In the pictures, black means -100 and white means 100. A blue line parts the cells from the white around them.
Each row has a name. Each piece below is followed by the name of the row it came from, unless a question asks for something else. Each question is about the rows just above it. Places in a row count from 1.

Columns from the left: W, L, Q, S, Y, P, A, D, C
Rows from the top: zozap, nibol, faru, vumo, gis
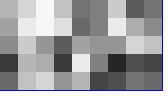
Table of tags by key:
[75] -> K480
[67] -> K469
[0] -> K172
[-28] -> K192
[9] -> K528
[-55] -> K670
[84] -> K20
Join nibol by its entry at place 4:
K480
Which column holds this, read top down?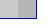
L
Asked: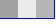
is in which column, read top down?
Y
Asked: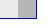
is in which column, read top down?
Y

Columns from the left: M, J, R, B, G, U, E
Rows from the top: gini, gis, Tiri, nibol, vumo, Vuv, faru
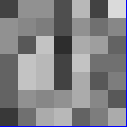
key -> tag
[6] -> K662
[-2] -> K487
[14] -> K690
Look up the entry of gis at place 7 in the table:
K662
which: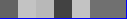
nibol
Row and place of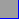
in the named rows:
Tiri, 6
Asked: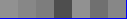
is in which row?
gis

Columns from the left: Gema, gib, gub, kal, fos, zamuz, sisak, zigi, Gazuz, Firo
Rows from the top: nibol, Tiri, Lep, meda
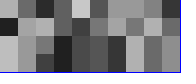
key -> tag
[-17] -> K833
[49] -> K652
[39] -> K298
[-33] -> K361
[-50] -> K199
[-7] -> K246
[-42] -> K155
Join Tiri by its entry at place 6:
K246
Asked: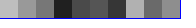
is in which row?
Lep
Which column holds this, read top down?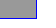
gib
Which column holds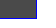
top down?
fos

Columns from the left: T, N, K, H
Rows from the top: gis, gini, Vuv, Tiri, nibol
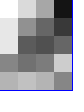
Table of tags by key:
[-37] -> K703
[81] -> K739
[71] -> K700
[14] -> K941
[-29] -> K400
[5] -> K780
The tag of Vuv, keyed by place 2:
K400
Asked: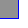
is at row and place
gini, 2
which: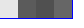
Vuv

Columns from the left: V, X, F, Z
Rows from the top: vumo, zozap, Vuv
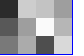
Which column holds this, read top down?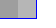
Z
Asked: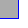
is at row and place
Vuv, 2
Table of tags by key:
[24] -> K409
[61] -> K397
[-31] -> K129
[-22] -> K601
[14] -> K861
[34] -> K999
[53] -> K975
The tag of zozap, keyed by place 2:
K409

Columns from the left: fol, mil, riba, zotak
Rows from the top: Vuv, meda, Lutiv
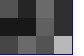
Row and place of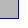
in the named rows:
Lutiv, 4
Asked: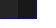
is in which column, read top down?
mil
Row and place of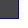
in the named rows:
Lutiv, 1
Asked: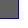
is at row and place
meda, 3
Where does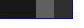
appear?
meda
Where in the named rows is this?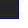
Vuv, 2

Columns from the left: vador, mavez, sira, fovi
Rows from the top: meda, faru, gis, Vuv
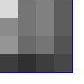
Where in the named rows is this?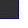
Vuv, 2
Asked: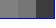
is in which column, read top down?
sira
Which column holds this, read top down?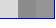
vador

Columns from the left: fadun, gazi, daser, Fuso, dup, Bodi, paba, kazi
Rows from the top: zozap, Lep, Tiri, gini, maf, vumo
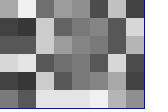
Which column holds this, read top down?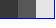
gazi
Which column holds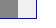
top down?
Bodi
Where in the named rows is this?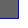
Lep, 4

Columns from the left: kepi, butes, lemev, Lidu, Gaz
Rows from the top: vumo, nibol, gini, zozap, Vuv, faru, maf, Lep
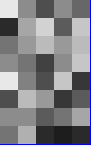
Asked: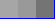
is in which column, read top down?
butes
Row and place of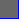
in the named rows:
vumo, 5
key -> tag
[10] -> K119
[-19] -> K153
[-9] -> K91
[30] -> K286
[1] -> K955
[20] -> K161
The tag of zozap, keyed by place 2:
K91
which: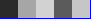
nibol
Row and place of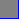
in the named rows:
Vuv, 2
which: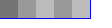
gini
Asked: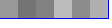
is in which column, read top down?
butes

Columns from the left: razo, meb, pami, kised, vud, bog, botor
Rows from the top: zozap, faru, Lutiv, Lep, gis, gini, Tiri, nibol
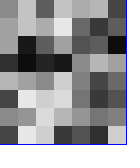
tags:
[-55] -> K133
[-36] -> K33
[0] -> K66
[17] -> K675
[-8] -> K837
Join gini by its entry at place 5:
K837
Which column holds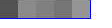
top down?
vud
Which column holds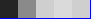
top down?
pami
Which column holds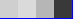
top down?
kised

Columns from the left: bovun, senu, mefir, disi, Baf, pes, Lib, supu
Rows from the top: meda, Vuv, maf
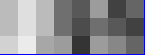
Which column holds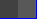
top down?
Lib
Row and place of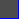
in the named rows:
Vuv, 5

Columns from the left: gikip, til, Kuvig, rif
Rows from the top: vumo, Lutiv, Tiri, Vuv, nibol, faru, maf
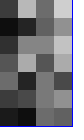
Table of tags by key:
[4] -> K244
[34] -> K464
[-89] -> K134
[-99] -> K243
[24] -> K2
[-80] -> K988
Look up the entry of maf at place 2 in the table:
K134
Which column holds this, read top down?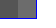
gikip

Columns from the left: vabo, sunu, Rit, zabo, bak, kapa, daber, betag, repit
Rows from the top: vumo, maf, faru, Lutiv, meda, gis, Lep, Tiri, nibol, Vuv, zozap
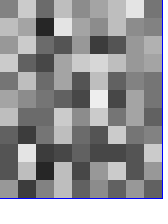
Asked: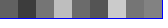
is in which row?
Tiri
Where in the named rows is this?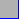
faru, 9
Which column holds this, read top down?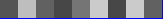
daber
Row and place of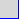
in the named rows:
Lutiv, 6

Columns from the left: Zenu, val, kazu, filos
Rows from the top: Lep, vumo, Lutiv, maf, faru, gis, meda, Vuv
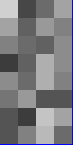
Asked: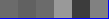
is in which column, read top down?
val
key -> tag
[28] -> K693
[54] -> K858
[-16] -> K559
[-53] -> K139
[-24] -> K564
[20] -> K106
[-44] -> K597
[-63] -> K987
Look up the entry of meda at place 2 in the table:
K139
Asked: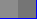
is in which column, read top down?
Zenu
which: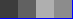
maf
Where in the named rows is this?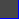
Lep, 2
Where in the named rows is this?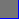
gis, 1
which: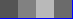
Vuv

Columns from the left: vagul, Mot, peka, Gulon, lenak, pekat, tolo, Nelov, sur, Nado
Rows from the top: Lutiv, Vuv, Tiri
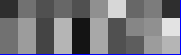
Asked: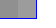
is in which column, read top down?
sur
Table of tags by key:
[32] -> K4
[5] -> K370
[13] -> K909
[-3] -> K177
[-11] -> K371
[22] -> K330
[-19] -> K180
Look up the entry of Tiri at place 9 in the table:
K330
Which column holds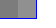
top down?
sur
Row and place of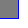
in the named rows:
Lutiv, 9
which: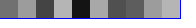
Tiri
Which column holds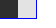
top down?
Nado

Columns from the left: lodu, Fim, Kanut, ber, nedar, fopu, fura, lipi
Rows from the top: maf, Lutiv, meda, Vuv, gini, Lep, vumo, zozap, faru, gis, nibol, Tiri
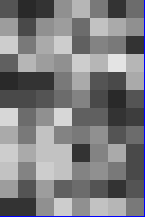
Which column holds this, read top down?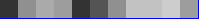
Kanut
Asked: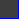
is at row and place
vumo, 8

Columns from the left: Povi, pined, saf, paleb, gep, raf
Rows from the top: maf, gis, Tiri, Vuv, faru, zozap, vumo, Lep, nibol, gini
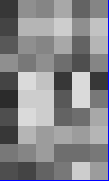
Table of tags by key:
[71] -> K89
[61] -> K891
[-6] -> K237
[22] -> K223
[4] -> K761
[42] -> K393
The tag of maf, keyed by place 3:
K761
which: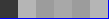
Lep
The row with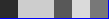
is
zozap
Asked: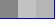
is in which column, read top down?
raf
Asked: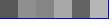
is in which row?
Tiri

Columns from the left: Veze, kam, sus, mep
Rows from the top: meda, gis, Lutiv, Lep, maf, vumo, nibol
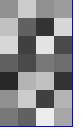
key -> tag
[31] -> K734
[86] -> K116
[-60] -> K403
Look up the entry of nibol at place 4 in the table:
K734
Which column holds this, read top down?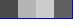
kam
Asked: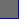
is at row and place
Lep, 4
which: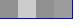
meda
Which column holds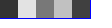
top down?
sus
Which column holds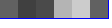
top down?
kam
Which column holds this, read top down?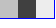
sus

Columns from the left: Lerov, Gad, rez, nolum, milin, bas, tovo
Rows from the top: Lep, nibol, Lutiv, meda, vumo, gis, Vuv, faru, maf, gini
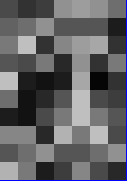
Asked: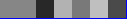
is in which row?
faru
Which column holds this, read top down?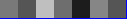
Lerov
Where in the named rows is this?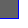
nibol, 1

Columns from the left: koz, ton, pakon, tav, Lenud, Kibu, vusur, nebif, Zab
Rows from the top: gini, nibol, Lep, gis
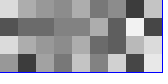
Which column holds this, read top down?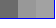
pakon
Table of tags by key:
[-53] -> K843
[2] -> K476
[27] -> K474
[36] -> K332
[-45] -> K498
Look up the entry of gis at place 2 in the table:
K843
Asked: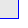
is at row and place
gis, 9
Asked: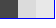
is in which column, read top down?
Zab

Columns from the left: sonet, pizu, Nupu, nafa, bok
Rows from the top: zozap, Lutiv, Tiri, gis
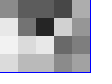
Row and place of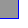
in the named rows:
Lutiv, 5
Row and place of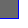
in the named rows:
Tiri, 4
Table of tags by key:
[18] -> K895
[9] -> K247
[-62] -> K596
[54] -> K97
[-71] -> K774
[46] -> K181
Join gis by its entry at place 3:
K181
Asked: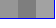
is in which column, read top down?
bok

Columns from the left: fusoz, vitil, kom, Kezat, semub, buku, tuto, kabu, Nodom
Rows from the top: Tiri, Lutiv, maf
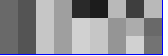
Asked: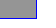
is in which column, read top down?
tuto
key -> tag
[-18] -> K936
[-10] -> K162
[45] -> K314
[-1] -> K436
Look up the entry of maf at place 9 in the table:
K162
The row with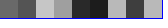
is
Tiri

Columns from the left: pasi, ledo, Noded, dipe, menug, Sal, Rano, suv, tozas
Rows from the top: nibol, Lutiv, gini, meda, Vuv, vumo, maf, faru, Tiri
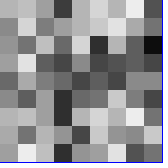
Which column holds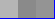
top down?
pasi
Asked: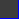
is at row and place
nibol, 4

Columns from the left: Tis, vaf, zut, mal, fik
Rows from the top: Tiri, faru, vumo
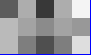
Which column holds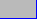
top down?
Tis
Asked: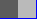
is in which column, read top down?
Tis

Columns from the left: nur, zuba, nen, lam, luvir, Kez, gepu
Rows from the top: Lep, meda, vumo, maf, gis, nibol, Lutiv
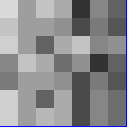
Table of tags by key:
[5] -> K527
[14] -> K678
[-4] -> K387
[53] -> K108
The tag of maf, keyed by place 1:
K527
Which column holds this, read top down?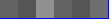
gepu
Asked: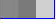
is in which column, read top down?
nur

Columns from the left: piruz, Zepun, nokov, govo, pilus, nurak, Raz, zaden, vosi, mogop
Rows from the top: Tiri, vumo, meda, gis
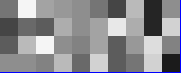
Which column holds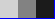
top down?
mogop
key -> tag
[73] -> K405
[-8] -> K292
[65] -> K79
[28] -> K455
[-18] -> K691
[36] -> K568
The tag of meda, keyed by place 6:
K455

